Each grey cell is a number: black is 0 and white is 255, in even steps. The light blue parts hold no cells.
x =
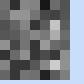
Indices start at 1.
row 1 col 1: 112
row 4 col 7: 108
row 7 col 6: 204
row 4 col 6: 173
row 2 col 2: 148
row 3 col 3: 133
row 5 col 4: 53
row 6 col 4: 54
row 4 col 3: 115
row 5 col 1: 145
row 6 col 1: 51
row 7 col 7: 145
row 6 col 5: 75
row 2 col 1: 105
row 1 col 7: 82
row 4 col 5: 121
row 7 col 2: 56
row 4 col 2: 91
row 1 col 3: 135

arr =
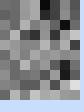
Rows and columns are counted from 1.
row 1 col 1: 111
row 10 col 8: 151
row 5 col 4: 134
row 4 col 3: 81
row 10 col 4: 194
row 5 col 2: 151
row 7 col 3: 180
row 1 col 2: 107
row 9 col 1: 131
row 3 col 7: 14
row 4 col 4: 50
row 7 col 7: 34
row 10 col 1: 103
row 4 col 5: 147
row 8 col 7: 26
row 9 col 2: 125
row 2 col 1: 97
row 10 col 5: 169
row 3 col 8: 107
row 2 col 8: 91
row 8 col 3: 114
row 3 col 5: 143
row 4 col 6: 52

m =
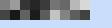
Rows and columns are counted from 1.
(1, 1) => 127
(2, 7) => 131
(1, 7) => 104
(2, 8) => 94
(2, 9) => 66

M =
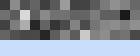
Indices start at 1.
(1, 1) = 58
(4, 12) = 108
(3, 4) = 39
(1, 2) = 140
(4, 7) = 133
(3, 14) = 144
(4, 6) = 93
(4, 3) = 72
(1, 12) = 144
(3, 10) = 117
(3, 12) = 141
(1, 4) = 100
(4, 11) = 141
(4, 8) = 92
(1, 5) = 63
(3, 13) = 127
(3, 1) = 66

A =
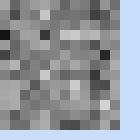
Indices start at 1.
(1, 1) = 166
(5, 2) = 102
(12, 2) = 93
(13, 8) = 75
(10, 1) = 168
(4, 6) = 128
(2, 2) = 75
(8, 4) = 126
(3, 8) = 119
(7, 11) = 121
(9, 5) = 142
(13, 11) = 167
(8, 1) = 128
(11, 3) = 128
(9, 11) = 76
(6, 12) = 152
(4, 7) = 193
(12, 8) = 140
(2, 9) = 110
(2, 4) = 121
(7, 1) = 157
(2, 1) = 138
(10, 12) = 163
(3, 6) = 121
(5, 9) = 117
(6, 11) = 39
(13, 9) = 112
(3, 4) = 143
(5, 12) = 134
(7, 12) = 173
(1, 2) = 102
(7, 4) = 129
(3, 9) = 153
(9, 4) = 89
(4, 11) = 145
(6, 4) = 118
